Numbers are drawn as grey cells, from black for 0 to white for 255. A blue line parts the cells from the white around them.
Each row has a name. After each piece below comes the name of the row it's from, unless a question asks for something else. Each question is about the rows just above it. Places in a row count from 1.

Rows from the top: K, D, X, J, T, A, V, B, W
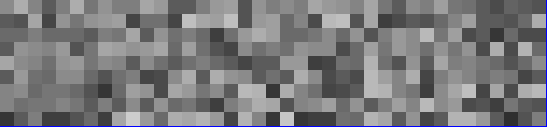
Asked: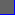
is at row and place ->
K, 37
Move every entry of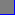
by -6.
[120]
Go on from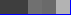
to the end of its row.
[166  91 147  69  91 179 179 153  91  47  83 126]

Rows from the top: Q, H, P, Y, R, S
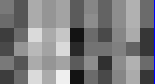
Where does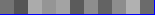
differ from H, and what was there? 1, [107]
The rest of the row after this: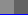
[141 177 107]
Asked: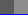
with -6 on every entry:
[ 85 135]
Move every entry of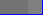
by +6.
[121 121 134]

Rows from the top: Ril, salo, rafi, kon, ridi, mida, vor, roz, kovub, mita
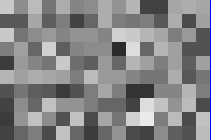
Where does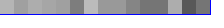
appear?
mida
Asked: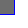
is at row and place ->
ridi, 6

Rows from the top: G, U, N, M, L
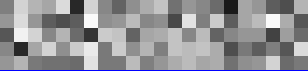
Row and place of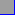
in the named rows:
N, 21
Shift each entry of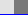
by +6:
[232 127]
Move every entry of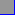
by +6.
[156]
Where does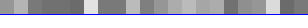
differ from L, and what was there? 20, [211]

